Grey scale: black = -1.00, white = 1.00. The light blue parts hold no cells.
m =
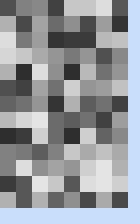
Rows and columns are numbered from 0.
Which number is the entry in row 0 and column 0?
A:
-0.37
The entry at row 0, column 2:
0.07
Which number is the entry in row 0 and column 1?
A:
0.01
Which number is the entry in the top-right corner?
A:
-0.32
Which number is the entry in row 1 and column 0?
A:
0.39
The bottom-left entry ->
0.39
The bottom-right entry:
-0.43
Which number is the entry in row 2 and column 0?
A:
0.73

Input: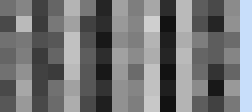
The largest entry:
0.62
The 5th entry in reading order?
0.41
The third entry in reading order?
-0.49
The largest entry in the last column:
0.20
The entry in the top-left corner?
-0.11
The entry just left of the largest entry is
0.04
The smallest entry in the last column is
-0.21
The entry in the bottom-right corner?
-0.06
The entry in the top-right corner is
0.09
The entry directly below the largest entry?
0.41
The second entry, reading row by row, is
0.04
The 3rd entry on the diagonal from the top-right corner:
-0.01
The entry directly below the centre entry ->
0.20
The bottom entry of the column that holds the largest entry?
0.57
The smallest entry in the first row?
-0.71
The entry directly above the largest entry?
0.31
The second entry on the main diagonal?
0.46
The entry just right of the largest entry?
-0.86
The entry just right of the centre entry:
0.09
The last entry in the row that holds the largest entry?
0.14
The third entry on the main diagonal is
-0.37
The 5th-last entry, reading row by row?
-0.86
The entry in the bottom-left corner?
-0.32
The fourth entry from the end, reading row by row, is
0.41
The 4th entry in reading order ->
-0.21

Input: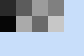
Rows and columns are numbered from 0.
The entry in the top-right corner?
0.00
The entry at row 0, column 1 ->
-0.28
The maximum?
0.56

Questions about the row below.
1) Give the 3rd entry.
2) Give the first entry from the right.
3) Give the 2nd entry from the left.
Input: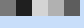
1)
0.66
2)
-0.27
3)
-0.76

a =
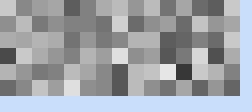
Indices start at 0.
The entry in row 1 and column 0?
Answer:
0.12
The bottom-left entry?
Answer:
-0.16
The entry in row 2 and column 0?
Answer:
0.35
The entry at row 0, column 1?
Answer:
0.07
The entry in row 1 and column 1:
0.47
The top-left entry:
0.58
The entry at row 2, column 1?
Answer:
0.30
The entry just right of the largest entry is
-0.57
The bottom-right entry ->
-0.21
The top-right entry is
0.58
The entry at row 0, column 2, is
0.24
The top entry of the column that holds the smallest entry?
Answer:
0.30
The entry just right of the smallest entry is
0.58
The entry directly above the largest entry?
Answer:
-0.32
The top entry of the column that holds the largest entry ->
-0.10
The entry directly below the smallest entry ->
0.30
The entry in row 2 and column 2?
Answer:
0.41
